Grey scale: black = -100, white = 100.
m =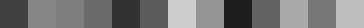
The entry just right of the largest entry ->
16
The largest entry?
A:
60
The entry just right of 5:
-1

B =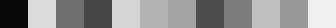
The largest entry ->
88
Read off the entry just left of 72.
-94
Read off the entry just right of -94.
72
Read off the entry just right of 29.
-40

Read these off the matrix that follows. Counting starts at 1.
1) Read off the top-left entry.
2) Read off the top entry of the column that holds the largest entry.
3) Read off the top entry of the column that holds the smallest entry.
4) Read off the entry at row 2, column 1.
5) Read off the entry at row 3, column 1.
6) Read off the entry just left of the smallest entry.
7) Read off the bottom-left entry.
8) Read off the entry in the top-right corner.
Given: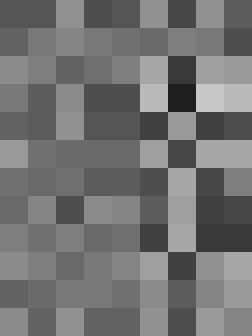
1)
-33
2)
14
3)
-44
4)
-23
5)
9
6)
46
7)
9
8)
-28

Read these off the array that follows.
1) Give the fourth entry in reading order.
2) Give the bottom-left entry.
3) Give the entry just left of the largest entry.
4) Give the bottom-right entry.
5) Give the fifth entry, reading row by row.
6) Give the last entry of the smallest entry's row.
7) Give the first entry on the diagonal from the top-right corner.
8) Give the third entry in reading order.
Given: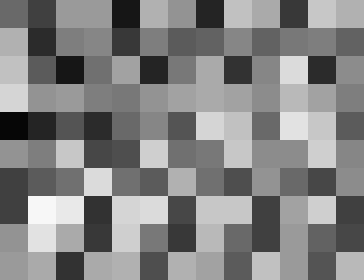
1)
21
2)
21
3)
-50
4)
45
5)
-83
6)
-29
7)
39
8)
21

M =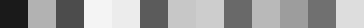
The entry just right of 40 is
-40
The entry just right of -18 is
45
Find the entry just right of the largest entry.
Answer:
85
